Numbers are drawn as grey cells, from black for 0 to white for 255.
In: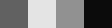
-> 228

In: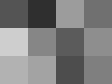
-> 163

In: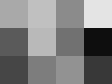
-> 125

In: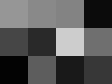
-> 93

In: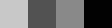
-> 82

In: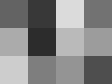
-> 126
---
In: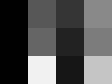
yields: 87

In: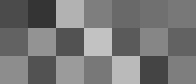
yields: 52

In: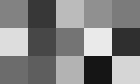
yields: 55

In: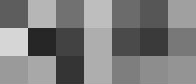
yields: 182

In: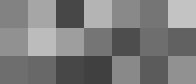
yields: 166

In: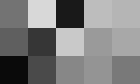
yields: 216

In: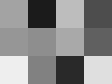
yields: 27

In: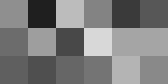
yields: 31

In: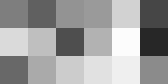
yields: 96

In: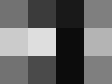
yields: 59
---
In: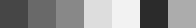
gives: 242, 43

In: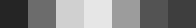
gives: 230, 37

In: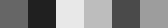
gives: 232, 32

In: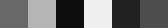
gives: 240, 13

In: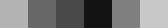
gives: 200, 19

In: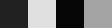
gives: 224, 5

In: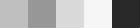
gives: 246, 41

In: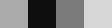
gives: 215, 14

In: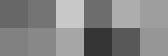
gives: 200, 53
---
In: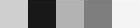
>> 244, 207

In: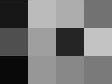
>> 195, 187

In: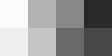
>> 249, 237

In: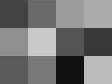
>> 201, 187

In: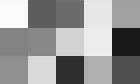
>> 249, 236

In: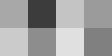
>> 224, 203

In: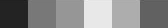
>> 232, 173

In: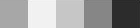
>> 241, 198

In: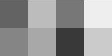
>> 238, 203

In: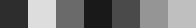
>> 221, 191
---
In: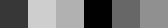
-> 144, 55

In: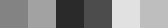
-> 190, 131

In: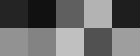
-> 30, 146

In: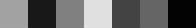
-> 3, 162

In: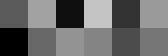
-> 154, 0

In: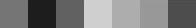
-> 77, 117
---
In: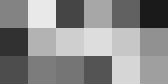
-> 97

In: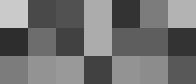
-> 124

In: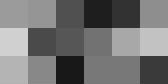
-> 50

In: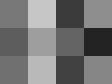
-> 59

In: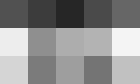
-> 74

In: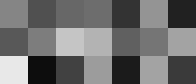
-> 148

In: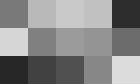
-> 193

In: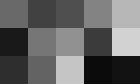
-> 131

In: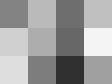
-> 110

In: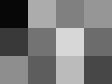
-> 128
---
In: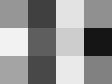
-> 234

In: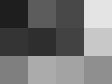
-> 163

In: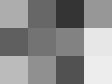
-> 81

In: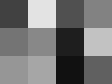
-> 17

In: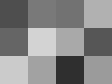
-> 47

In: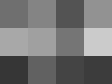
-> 68
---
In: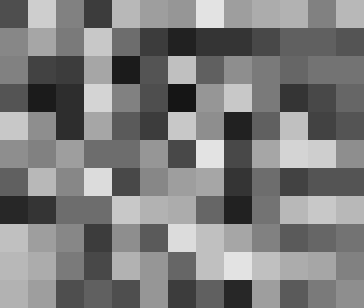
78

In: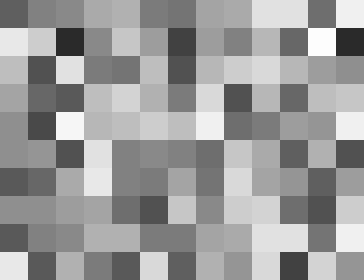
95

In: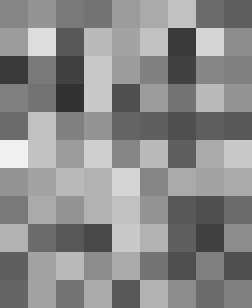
134

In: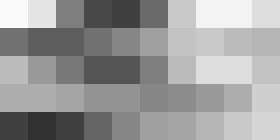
250

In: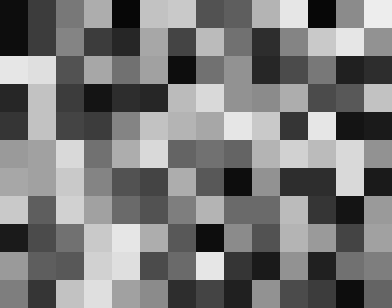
13

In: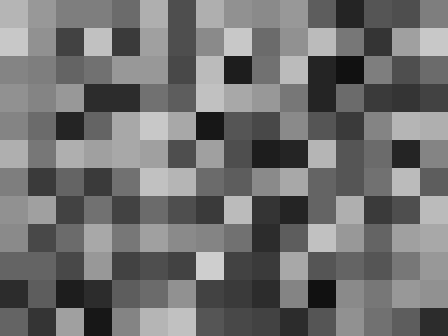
181
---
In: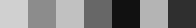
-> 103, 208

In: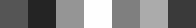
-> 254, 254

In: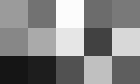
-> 230, 252

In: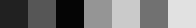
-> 149, 225

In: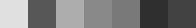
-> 137, 224

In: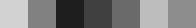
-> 64, 210

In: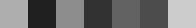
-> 50, 204
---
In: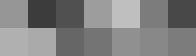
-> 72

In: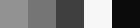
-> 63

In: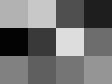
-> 30

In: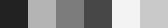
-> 71

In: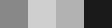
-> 136

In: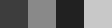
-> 61

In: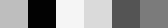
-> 84

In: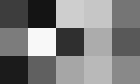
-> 27
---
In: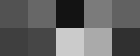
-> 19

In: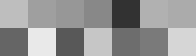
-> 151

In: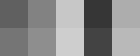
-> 199

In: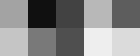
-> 66

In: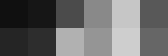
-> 75

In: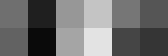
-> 151

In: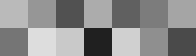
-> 81
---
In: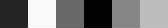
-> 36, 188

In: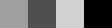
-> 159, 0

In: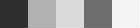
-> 46, 244

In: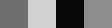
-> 111, 141

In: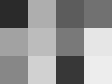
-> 42, 237

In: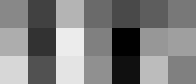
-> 136, 128

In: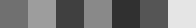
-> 112, 229

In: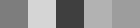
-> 125, 157

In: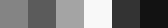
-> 132, 18
